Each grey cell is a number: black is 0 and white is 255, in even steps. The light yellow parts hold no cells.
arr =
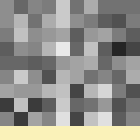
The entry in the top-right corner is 114
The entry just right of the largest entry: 103
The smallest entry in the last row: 59
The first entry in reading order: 142
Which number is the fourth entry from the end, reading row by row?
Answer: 193
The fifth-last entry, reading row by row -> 69
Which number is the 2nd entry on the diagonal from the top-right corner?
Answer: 81
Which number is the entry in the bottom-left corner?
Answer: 133
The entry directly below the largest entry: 152
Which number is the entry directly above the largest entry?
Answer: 163
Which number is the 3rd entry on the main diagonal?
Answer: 142
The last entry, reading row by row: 133
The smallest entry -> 37
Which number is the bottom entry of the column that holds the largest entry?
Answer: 224
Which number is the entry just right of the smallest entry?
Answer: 69
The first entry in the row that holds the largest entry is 93
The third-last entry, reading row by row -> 224
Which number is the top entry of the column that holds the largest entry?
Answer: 202
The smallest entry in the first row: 103
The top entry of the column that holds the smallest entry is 114
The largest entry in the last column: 172
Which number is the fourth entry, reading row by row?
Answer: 124
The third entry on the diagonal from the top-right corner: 163

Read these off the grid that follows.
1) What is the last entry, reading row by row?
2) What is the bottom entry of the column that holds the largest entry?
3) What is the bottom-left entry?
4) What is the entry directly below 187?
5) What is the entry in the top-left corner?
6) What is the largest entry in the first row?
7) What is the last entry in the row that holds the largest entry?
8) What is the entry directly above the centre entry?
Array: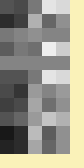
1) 144
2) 102
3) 35
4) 166
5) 83
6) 228
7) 205
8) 132

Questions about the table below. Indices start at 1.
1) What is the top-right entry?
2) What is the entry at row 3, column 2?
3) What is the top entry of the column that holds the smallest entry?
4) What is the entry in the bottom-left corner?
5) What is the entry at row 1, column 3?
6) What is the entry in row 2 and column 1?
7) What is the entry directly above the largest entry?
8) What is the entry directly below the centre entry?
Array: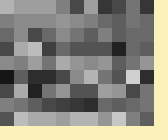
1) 54
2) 138
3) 179
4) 83
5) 158
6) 127
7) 116
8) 138

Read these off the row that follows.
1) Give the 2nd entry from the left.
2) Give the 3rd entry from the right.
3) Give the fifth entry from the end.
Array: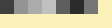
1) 148
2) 94
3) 171

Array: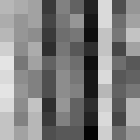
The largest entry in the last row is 207
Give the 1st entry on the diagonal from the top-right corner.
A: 150
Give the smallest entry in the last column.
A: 88
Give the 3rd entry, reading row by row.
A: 162
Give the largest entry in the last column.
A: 195
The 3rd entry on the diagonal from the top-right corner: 195
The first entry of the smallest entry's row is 195
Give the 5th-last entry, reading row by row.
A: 88
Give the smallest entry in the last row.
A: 4
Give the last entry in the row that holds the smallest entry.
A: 150
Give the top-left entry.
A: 183
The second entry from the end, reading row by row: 110
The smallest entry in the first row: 34
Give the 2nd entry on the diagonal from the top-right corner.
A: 110
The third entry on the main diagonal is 141

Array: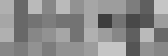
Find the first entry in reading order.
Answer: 176
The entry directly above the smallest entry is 157
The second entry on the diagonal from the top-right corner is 84
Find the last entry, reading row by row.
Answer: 135
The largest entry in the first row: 197
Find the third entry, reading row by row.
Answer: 186
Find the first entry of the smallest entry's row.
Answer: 166
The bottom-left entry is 135

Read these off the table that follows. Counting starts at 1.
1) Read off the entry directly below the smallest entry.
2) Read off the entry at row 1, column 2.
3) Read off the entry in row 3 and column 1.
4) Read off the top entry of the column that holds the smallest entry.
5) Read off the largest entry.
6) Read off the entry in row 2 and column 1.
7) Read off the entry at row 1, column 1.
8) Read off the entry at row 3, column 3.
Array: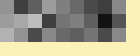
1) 74
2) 63
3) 178
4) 63
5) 189
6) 156
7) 147
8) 74
